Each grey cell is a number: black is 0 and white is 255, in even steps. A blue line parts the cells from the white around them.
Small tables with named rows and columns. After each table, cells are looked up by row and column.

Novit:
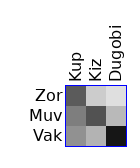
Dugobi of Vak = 22
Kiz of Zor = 204
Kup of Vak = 145
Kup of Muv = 126
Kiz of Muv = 82
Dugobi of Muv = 185
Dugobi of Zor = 223
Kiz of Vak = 179
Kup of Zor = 91

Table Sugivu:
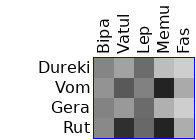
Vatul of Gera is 153
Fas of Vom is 170
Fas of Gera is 206
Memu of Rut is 35
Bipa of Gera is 131
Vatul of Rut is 47

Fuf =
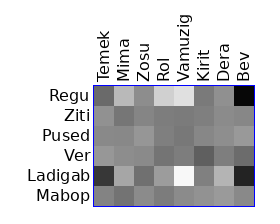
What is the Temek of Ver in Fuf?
151
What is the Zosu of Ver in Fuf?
138
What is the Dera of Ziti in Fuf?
139
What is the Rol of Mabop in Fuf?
124
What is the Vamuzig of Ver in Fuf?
125
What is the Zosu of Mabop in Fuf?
139
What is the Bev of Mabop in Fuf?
137
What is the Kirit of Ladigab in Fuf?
128
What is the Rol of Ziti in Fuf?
125
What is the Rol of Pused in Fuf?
127
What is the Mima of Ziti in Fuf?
118
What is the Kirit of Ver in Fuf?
95
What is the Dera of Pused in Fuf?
142
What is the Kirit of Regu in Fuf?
122

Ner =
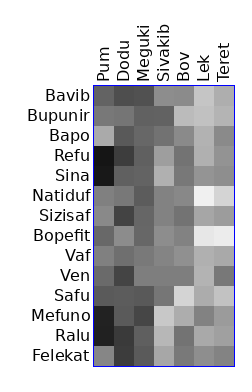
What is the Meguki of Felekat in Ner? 90
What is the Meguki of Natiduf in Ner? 92
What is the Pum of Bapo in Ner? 170
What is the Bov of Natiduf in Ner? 136
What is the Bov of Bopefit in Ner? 130
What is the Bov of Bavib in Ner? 139
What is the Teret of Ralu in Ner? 160
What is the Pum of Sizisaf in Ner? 137
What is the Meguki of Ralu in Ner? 95
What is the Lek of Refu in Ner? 176
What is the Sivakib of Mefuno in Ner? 200
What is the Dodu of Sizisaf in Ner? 67
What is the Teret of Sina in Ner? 142
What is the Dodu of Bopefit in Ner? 140
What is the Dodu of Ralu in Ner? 58
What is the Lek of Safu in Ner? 172
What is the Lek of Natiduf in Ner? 240
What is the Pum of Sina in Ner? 24

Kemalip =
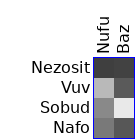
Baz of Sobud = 233
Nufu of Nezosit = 63
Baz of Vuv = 90
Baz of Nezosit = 66
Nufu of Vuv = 185
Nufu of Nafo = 121
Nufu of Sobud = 137
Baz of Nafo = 87

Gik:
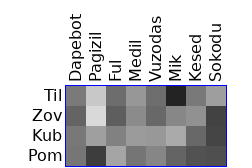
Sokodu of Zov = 66
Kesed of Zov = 145
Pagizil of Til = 200
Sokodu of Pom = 79
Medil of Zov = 139
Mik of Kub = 170
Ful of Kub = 129
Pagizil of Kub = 159
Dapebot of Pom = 118
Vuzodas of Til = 110
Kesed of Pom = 82
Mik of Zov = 135
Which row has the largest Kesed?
Zov

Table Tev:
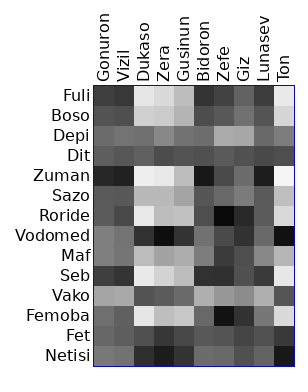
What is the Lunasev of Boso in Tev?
84
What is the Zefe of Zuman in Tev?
74
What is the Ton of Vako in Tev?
85
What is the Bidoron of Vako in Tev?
175
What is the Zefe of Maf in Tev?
59
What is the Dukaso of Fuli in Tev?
230
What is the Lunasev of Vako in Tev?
175
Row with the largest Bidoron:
Vako

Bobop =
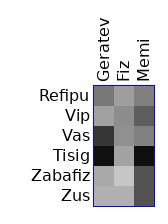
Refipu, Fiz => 158
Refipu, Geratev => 120
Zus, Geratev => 176
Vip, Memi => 94
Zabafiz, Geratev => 169
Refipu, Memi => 128
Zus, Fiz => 176
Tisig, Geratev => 16
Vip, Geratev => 161
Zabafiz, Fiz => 198
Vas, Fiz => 144
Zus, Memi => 82
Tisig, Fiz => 163
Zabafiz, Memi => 83
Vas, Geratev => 54
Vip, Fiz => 141
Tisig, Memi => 15
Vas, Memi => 129

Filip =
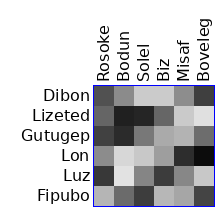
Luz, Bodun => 226
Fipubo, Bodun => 107
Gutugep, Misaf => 179
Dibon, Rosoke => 81
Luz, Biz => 60
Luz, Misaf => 135
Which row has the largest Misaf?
Lizeted

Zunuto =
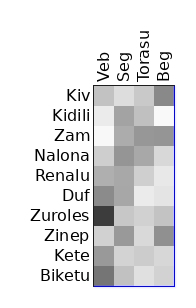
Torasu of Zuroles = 209
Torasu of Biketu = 224
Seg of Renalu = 168
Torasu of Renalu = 207
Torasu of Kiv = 201
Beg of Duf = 228
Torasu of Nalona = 168
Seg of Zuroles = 199
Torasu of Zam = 151
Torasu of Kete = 204
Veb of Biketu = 117
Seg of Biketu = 193
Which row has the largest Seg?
Kiv

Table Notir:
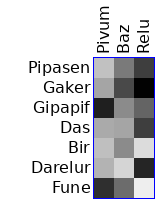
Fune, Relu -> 238
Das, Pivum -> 170
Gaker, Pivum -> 165
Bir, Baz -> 139
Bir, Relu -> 220
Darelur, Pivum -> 179
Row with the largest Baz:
Darelur

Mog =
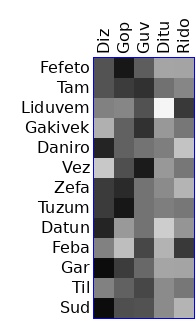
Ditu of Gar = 165
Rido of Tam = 134
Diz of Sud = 12
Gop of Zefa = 42
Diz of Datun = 36
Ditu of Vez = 152
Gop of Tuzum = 23
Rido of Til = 119
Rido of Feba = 57
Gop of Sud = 79
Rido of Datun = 149
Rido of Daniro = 195
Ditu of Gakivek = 152
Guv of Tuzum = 115
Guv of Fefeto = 93

